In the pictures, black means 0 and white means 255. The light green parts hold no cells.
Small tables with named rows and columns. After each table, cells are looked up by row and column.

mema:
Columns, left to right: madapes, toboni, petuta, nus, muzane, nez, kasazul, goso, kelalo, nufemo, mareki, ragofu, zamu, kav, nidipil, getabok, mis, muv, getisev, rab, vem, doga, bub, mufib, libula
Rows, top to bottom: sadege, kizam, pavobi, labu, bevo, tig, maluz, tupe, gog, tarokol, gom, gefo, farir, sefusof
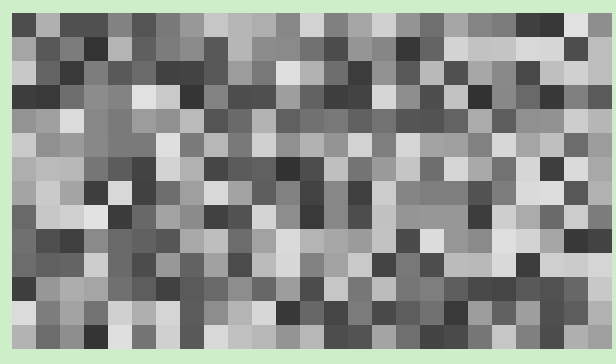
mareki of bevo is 179
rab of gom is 185
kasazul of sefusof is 208
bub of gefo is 81
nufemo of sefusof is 192
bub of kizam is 214
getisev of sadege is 166
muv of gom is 77
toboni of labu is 57
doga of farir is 158
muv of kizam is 100
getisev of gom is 187
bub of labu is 56
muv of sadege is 111
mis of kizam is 55
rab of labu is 50
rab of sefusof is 118
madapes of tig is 202
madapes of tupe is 164

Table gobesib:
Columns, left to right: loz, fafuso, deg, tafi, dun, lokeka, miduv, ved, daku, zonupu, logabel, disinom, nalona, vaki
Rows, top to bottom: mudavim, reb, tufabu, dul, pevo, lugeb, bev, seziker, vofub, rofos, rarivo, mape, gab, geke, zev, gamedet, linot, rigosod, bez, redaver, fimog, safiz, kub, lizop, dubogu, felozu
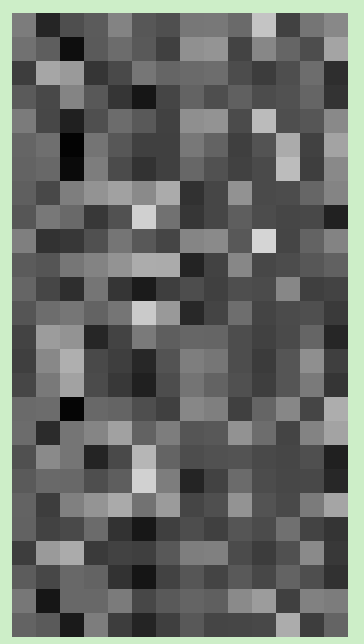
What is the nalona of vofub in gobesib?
72
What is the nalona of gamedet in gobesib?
122
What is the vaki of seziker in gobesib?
132
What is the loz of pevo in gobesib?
123
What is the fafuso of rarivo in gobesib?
85
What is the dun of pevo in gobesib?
108
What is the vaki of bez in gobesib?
32
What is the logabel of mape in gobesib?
75
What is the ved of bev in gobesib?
103
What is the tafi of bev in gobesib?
125
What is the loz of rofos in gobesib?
127
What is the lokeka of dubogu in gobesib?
71
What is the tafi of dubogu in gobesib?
104
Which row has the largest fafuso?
tufabu

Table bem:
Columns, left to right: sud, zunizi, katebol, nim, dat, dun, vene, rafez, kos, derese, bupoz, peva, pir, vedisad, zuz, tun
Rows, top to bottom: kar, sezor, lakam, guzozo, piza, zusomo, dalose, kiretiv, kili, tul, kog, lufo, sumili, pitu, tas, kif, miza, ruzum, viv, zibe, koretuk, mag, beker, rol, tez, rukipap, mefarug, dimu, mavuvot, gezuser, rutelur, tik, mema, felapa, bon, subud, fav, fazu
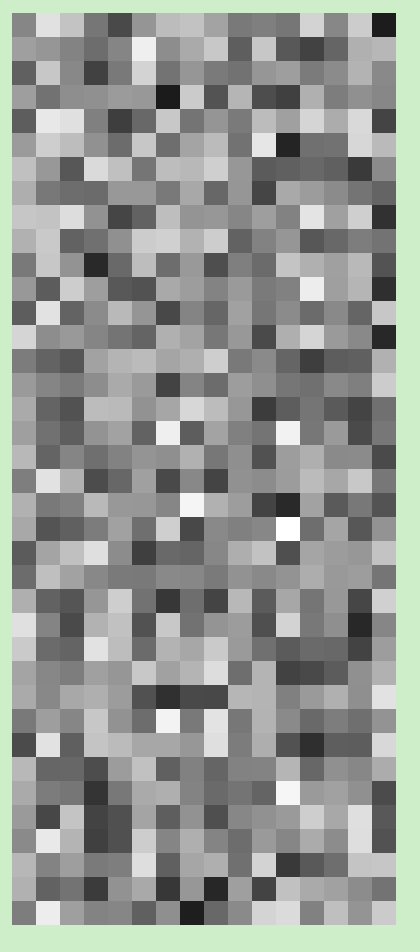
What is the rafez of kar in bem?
194
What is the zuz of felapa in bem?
223
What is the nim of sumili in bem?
139
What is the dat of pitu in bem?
116
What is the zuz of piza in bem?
217
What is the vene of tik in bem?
96
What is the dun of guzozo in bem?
152
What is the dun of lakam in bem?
211
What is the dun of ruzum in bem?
98
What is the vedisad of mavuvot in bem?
176
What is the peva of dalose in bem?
96
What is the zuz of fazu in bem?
148
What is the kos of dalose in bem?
207
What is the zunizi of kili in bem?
195
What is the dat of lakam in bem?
121
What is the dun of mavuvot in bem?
81
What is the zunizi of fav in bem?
98
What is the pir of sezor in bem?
66
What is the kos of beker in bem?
135
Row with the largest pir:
lufo

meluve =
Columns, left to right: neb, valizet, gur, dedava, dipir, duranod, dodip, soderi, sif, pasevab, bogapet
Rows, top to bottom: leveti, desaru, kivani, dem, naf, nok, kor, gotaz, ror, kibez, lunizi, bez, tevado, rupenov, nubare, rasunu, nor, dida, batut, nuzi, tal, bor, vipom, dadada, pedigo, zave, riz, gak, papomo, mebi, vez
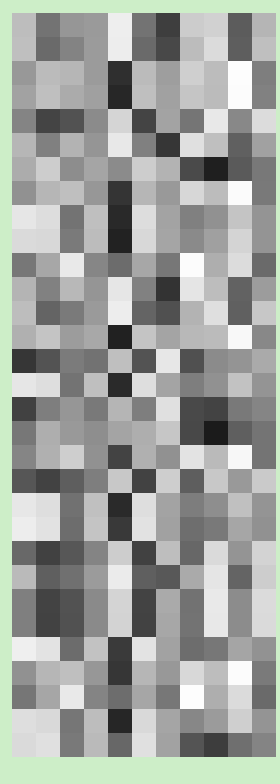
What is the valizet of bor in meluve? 226
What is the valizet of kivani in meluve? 187
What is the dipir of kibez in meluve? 34
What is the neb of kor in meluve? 172
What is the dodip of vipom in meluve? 190
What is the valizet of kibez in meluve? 216
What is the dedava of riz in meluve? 194
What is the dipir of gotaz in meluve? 52
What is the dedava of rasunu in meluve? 191
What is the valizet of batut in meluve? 176
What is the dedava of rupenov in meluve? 168
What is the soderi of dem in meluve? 197
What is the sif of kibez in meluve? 160
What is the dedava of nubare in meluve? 114

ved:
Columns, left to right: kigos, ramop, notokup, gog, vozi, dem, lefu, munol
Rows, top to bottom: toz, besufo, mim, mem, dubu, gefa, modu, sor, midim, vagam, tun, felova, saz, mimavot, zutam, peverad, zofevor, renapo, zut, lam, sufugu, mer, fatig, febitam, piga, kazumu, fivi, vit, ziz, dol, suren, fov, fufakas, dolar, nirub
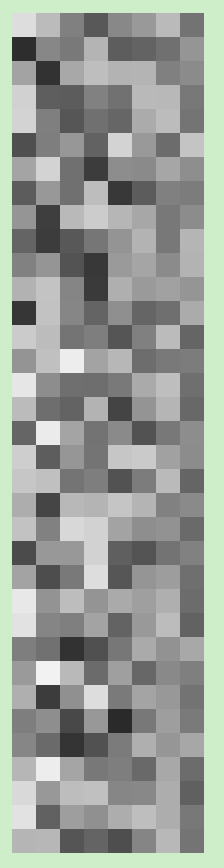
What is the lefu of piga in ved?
175
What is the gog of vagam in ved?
118
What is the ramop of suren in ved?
106
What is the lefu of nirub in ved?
184
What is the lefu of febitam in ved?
157
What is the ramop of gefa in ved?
126
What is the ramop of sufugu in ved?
69
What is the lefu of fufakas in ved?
173
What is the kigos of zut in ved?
206
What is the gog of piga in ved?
148
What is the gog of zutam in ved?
163
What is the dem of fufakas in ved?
136
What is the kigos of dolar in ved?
226
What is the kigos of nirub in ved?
181
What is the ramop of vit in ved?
242
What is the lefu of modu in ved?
166
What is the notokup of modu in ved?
112
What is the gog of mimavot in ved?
126
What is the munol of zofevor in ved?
104
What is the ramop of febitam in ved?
77

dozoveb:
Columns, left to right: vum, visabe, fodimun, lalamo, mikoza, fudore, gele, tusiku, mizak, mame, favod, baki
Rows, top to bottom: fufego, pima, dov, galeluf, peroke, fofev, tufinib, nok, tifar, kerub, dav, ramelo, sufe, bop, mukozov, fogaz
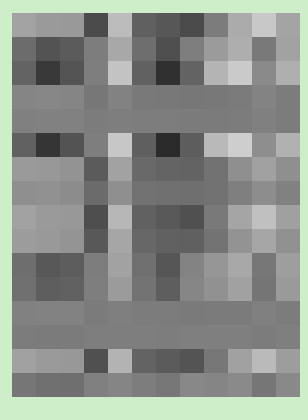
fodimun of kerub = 148
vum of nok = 143
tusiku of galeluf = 119
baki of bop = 127
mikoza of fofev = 199
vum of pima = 108
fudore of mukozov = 99
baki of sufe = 124
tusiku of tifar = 80
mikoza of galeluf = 130
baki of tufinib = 143
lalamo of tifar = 78
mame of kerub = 147

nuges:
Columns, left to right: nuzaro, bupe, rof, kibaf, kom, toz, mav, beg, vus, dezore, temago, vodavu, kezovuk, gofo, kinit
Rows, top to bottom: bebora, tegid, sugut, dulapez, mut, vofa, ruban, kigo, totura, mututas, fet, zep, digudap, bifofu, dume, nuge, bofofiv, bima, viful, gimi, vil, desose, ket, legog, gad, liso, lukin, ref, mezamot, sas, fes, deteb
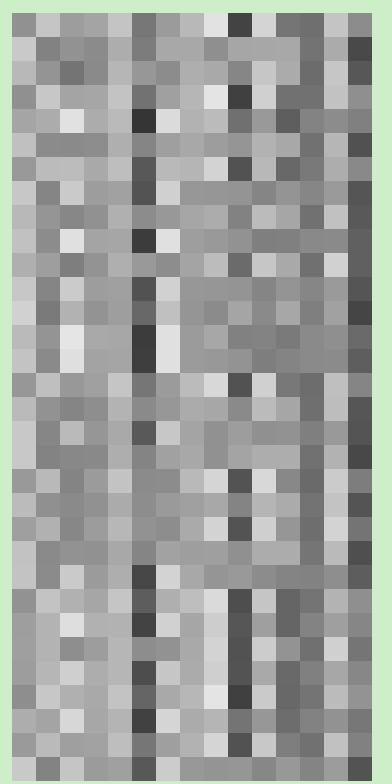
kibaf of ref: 173
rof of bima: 186
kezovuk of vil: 115
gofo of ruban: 173
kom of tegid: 173
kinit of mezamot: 147
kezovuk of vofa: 113
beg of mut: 178
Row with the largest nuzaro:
digudap

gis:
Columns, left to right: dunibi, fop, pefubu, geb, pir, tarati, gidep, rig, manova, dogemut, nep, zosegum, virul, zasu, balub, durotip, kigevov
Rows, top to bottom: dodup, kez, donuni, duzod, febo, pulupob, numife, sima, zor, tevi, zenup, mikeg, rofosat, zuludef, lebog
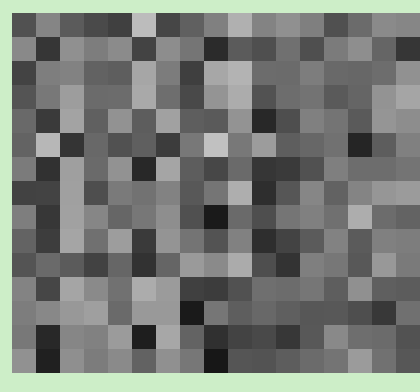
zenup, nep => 78
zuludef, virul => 88
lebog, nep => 83
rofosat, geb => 159
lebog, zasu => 116
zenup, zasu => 119
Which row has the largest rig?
zenup

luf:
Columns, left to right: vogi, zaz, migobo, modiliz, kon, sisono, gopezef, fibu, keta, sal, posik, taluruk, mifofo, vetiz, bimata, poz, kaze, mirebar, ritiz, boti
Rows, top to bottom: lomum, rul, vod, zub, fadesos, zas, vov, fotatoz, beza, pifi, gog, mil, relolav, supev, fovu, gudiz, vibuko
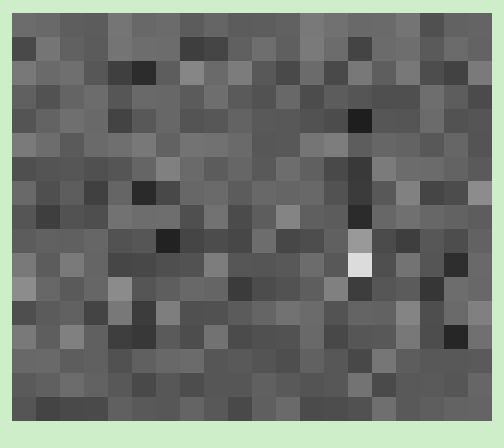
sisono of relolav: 60
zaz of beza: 62
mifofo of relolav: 107
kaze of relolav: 132
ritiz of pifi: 77
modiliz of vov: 80
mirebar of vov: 107
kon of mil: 139
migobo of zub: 100
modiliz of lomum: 92
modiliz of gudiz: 98
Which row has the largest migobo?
supev

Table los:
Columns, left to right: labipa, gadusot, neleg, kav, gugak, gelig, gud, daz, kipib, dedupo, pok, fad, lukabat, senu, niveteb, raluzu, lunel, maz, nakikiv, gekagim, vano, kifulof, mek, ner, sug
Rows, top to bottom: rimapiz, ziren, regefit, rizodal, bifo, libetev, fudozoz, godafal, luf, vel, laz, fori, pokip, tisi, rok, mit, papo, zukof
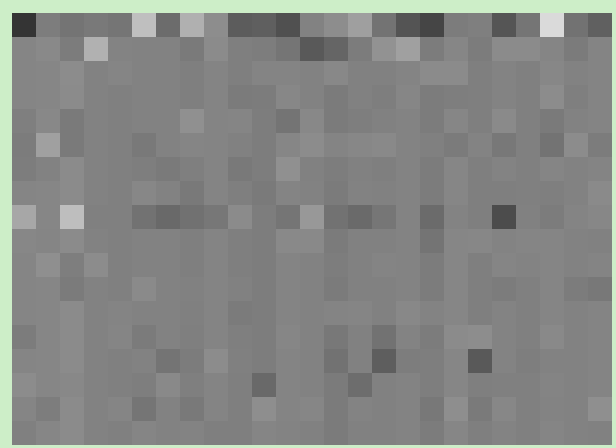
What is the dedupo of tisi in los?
127
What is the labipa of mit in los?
140
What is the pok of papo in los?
142
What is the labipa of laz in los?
133
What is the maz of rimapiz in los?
69
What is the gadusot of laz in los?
143
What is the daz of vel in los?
127
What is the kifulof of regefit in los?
128
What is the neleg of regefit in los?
140
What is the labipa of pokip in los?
133
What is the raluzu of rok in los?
94
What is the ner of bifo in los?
130
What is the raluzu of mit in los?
129
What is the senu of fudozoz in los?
125
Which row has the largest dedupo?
luf

